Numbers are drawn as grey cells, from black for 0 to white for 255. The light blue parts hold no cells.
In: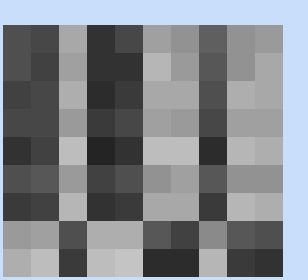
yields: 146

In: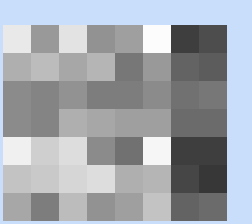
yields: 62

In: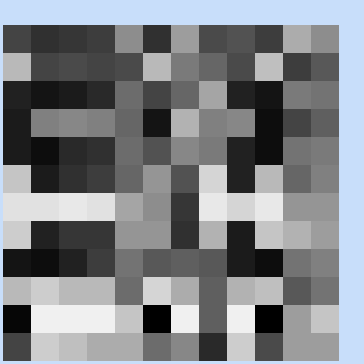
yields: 172

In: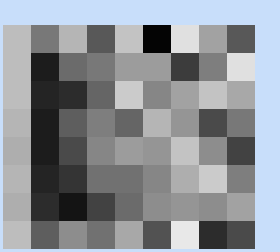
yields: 162

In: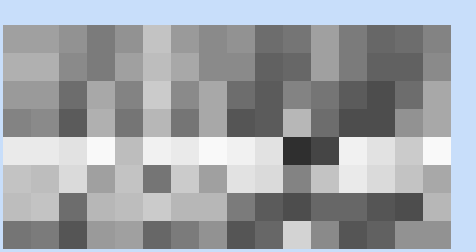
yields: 109

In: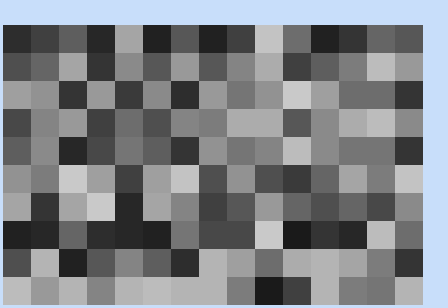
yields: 101
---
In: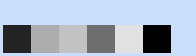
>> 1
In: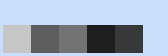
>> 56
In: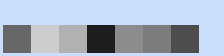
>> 77
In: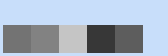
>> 93
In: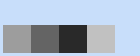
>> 193
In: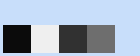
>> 110
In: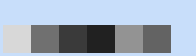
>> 99
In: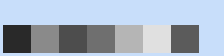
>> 91
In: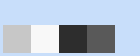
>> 89
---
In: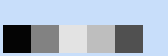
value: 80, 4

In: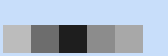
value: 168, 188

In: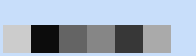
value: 170, 204

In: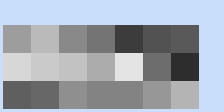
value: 89, 95

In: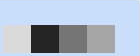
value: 166, 218

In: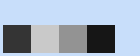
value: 22, 52

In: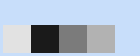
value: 178, 226
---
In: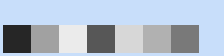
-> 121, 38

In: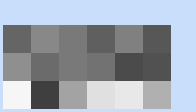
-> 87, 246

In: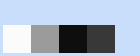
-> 56, 251

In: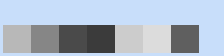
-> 95, 184

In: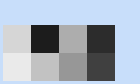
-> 44, 234

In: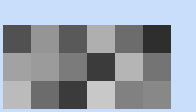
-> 46, 187

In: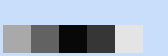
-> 228, 169

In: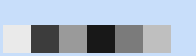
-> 191, 234
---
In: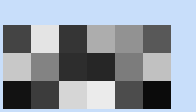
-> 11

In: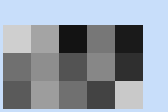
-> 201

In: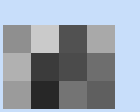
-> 95

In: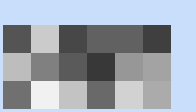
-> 171

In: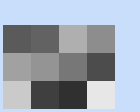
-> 231

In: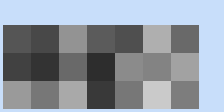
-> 125

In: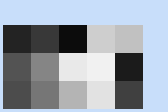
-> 64
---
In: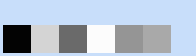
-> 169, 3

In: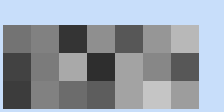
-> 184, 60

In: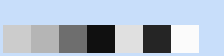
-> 251, 204

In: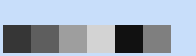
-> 127, 54

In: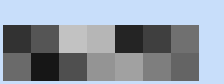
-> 112, 106

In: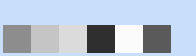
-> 90, 141
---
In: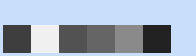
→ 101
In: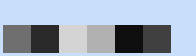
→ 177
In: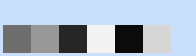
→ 243
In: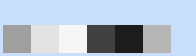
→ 65
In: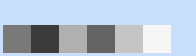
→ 99
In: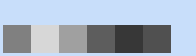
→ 93
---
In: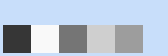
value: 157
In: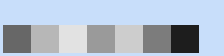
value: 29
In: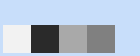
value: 128
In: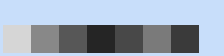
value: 58
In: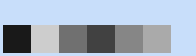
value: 170
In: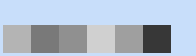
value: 55
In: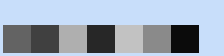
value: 11
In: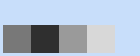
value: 216
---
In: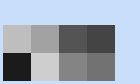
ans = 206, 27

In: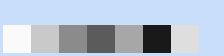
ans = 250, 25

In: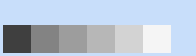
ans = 245, 63

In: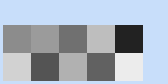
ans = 236, 34

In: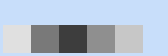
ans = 224, 61

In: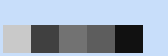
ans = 201, 17
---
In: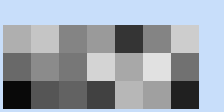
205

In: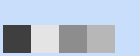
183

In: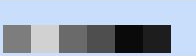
29

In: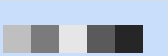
38

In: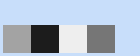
118

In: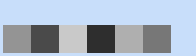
119

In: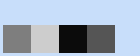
85
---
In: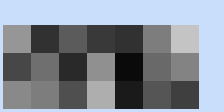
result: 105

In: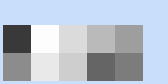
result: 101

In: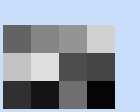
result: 77

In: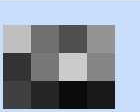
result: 203

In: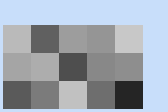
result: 136

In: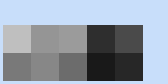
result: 25
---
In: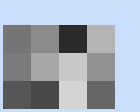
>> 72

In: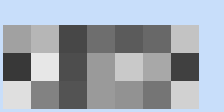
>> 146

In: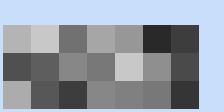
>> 128

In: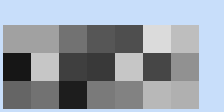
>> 130

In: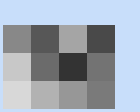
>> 178

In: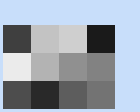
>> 41

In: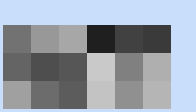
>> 195

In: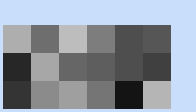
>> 117

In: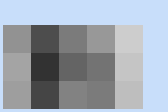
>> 130

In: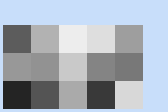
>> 170
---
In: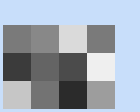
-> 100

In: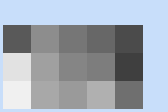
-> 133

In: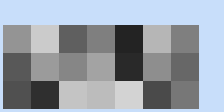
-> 41

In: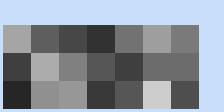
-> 63

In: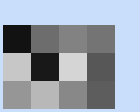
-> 24

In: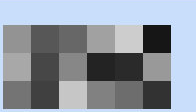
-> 35

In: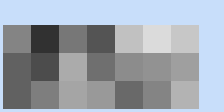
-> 140
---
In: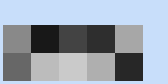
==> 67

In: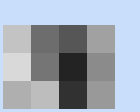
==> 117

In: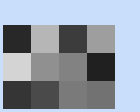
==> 144

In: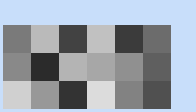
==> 167

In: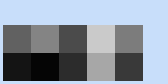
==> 75

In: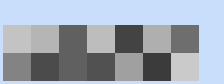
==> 67

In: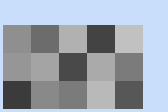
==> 73
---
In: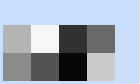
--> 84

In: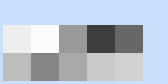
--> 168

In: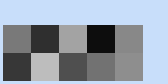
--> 79

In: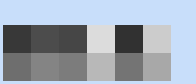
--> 184

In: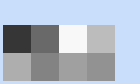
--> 131

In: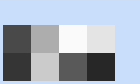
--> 203
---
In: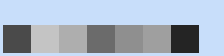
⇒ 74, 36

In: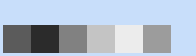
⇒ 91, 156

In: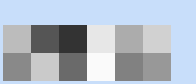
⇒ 188, 152

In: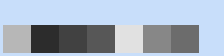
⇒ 183, 108

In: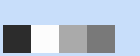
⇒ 44, 121

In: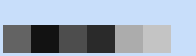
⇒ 99, 196
